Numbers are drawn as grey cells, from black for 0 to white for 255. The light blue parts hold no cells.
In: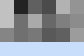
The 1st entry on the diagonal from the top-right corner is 148
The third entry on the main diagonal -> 120
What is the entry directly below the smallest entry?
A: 112
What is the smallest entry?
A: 35
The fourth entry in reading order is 75

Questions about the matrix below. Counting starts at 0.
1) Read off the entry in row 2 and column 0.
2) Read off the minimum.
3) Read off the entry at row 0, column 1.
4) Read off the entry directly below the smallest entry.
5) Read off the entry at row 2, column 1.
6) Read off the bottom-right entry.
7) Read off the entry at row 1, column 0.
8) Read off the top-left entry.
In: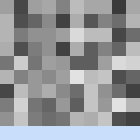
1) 180
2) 58
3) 71
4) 109
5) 124
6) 65
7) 180
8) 159

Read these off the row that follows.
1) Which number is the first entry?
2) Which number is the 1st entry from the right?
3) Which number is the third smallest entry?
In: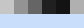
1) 198
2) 176
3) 101

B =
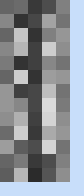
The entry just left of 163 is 71
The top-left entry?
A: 101
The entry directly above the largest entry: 190
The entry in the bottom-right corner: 142
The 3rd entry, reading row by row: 57
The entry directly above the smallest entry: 57
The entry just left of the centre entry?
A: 64
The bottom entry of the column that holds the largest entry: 85
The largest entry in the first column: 157
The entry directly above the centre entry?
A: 51
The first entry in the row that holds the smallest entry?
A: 93
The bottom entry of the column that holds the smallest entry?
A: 43
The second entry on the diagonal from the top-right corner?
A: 163
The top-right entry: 128
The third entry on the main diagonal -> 51
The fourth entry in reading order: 77
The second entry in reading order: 107
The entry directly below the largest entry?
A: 212

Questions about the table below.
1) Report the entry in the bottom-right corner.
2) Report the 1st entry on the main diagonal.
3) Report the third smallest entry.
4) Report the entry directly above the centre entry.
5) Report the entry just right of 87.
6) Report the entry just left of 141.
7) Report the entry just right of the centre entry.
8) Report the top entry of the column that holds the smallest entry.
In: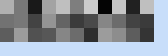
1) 52
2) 176
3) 33
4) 126
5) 134
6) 156
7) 74
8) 4

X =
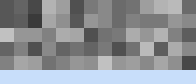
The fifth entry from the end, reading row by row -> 158
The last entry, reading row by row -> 72
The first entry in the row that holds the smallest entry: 87
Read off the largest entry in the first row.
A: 186
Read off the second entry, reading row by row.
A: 100
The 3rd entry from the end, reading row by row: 166
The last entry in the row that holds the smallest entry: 137
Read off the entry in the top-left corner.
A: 87
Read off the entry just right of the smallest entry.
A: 166
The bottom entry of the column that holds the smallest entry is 158
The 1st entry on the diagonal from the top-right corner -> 107
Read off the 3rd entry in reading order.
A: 72
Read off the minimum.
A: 58
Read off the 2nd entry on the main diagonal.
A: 93
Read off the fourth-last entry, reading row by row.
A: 137
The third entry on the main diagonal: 150
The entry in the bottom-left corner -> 129
